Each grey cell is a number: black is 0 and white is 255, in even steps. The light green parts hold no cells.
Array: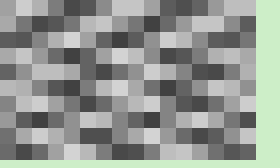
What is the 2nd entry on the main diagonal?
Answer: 118
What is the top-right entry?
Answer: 190
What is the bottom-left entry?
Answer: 106
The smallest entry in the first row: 73
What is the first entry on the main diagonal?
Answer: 161
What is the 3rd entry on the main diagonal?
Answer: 132
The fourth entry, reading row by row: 124
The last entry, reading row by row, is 99
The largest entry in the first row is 205
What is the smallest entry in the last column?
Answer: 79
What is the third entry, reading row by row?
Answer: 177

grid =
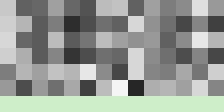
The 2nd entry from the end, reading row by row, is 215
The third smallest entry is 52
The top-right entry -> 153
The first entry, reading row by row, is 200
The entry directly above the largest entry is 71
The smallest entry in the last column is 64
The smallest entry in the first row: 83
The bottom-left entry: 153
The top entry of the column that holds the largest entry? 194
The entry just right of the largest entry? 38
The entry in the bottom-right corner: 133
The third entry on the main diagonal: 91
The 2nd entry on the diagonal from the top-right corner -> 133
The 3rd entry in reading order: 103
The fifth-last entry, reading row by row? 174
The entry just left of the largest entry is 188
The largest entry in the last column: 207
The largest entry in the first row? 223
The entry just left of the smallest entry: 245
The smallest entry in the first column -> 125
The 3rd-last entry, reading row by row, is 160

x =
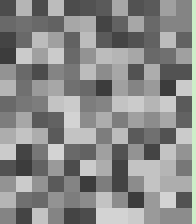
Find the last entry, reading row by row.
140
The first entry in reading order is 76
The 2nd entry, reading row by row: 181
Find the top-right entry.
132
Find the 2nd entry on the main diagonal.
112
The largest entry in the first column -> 203
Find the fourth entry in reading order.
188
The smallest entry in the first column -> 60
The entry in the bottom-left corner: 132
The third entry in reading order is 76
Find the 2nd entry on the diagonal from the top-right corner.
132
